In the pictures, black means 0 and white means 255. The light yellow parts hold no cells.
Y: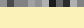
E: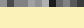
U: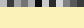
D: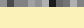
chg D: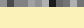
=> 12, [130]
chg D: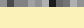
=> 12, [130]
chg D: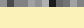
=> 11, [176]
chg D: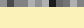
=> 5, [162]

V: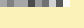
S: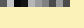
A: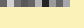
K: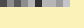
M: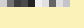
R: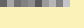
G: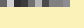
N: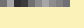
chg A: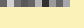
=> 7, [35]
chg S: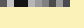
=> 3, [8]
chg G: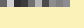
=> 8, [129]
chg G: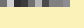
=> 1, [101]

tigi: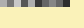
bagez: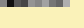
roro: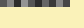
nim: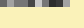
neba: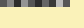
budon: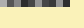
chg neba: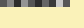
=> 9, [187]
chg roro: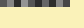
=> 8, [57]
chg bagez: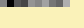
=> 2, [17]
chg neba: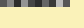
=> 5, [86]
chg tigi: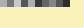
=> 9, [102]

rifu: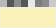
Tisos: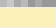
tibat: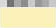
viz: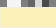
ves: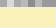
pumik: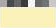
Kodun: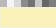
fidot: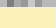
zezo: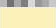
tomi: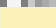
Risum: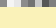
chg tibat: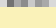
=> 8, [201]
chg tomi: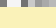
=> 4, [126]
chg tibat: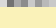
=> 7, [169]
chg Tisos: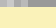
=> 6, [169]
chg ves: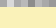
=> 7, [153]

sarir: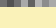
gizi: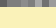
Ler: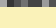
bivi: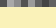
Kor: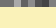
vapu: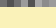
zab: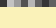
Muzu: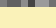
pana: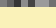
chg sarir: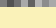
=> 1, [113]
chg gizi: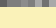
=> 8, [155]

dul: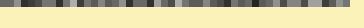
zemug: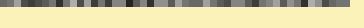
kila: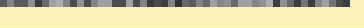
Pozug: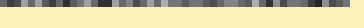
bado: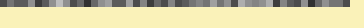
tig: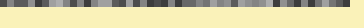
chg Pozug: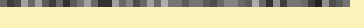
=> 41, [76]
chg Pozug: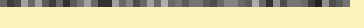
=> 25, [116]
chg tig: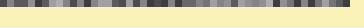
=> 42, [104]
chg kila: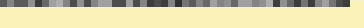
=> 27, [104]
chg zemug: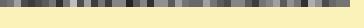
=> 11, [174]
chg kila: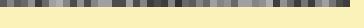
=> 4, [91]
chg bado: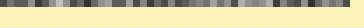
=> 49, [116]

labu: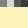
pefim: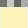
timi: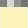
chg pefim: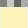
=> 1, [115]
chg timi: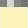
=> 3, [143]
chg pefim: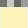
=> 4, [170]

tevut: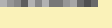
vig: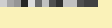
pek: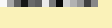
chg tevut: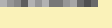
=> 6, [135]
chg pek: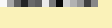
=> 4, [23]
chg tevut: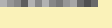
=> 8, [120]
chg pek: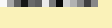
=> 12, [150]
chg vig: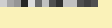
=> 14, [65]

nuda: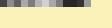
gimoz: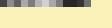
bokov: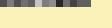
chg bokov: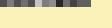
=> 5, [96]
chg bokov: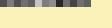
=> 12, [96]
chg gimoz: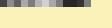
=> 13, [111]
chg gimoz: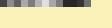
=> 7, [209]
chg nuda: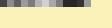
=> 4, [168]
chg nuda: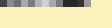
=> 3, [96]
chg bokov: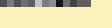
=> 9, [39]

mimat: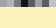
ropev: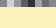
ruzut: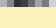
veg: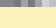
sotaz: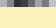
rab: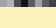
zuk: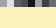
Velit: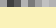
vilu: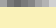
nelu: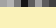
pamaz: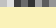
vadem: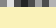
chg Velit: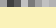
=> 4, [179]
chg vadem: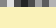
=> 7, [77]
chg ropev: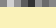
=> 6, [163]
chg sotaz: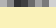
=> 8, [193]
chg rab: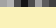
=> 5, [93]
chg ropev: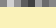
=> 5, [50]

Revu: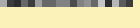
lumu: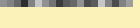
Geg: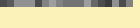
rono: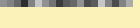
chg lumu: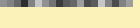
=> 12, [145]
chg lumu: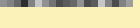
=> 9, [60]
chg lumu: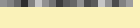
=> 16, [130]

